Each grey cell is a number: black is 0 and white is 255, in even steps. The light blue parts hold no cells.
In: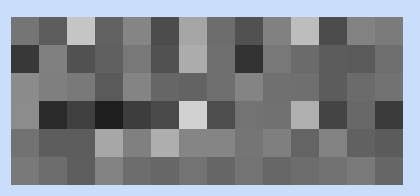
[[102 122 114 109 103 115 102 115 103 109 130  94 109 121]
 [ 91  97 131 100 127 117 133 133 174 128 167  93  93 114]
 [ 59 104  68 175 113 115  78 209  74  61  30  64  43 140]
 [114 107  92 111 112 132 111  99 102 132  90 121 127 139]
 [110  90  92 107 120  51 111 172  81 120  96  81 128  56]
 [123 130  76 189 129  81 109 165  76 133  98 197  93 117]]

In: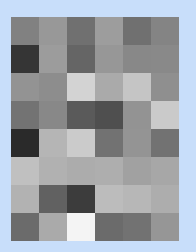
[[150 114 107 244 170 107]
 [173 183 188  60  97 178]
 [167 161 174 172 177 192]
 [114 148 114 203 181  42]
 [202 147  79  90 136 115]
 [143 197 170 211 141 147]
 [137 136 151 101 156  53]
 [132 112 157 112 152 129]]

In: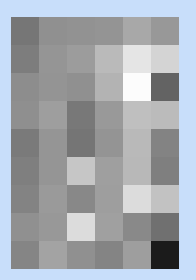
[[ 27 158 132 144 163 133]
 [112 137 160 220 152 144]
 [194 220 158 136 154 131]
 [127 184 159 198 149 127]
 [131 185 148 117 149 122]
 [187 191 153 120 158 143]
 [ 99 252 179 144 148 141]
 [212 229 186 156 149 125]
 [152 168 148 146 144 118]]

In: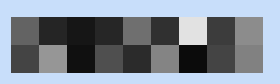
[[129  68  11 132  43  79  16 150  68]
 [140  60 226  48 111  38  22  37  99]]

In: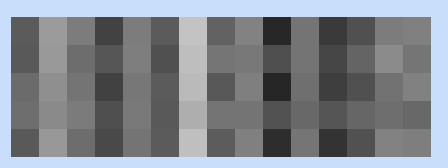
[[126 130  81  51 117  45 128  92 191  91 116  73 109 152  89]
 [104 110 102  85 104  82 116 116 174  89 121  79 123 138 110]
 [129 114  80  62 111  38 127  88 186  91 119  65 116 143 107]
 [117 139 100  70 116  79 120 117 190  80 126  86 109 153  89]
 [128 124  80  58 116  39 130  98 195  91 124  66 124 155  91]]

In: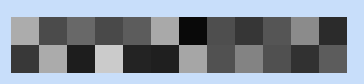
[[ 92  49  80 131  81 166  31  35 203  29 171  56]
 [ 43 139  85  54  78   9 169  92  73 104  75 172]]

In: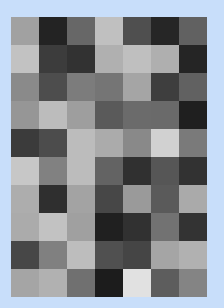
[[132  93 225  28 112 177 165]
 [177 165  69  80 189 128  71]
 [ 51 114  49  32 160 194 171]
 [170  90 154  71 163  47 173]
 [ 50  86  48  99 188 129 199]
 [122 209 137 171 188  76  59]
 [ 31 106 107  90 158 188 150]
 [ 97  62 165 117 124  77 138]
 [ 37 175 191 176  50  60 194]
 [ 97  38  79 192 103  35 161]]

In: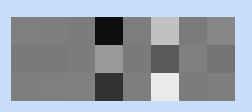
[[126 124 234 126  50 128 127 126]
 [116 127  89 122 153 124 122 121]
 [134 123 193 125  14 124 126 127]]
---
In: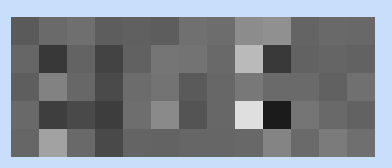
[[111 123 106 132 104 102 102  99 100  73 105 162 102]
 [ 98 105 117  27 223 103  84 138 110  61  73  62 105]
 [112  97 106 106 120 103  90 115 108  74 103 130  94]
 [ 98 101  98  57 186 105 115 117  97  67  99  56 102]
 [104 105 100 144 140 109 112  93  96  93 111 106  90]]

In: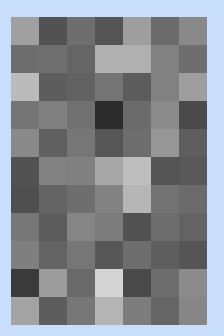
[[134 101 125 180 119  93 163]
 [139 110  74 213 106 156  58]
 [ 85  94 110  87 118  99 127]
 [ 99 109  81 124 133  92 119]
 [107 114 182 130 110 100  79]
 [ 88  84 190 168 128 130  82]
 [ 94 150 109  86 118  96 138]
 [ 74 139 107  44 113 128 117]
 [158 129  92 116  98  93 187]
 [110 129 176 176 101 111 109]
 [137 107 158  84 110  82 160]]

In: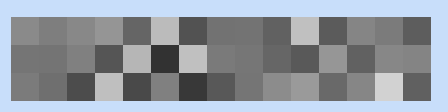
[[ 96 210 134 105 154 140 117  88  56 128  73 191  76 111 123]
 [132 135  97 150  89 102 118 122 192  50 182  85 128 116 117]
 [ 93 123 133  91 192  97 115 114  82 187 101 149 136 126 138]]

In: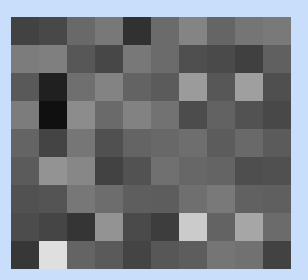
[[ 66 113 117  93  87  68  90 100 223  55]
 [107 166  99 203  61  74 147  53  69  76]
 [ 95  97 121 111  93  94 109 119  84  81]
 [ 80  78 100 103 112  82  66 135 147  91]
 [ 91 105  92 110 104 100  80 118  68 100]
 [ 72  82  98  76 114 130 106 140  16 124]
 [ 79 159  87 155  91  99 131 111  32  89]
 [ 96  64  74  79 107 120  71  87 127 124]
 [121 117 101 132 107  49 120 105  72  66]]

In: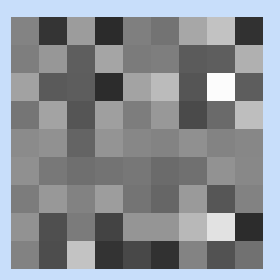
[[113  82 131  49  72  51 195  77 130]
 [ 44 226 184 149 149  67 123  79 146]
 [130  86 154 102 116 157 130 152 124]
 [136 146 112 107 119 115 111 120 144]
 [135 131 144 131 135 148 100 145 139]
 [190 106  74 152 125 159  85 163 117]
 [ 93 252  85 187 163  44  93  90 162]
 [176  94  91 126 123 165  94 151 126]
 [ 49 194 167 115 127  43 156  52 131]]

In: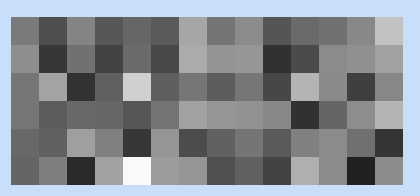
[[140  33 139 175  67  96  80 149 156 249 162  42 126 101]
 [ 53 112 139 128  90 117  97  76 149  55 128 159  96 104]
 [180 141 101  49 136 146 149 162 116  86 103 104  92 118]
 [135  63 138 180  71 118  93 118  95 208  96  50 163 118]
 [161 144 139  75  49 150 148 171  72 107  66 113  55 142]
 [194 136 113 106  85 139 117 166  90 102  87 132  78 122]]
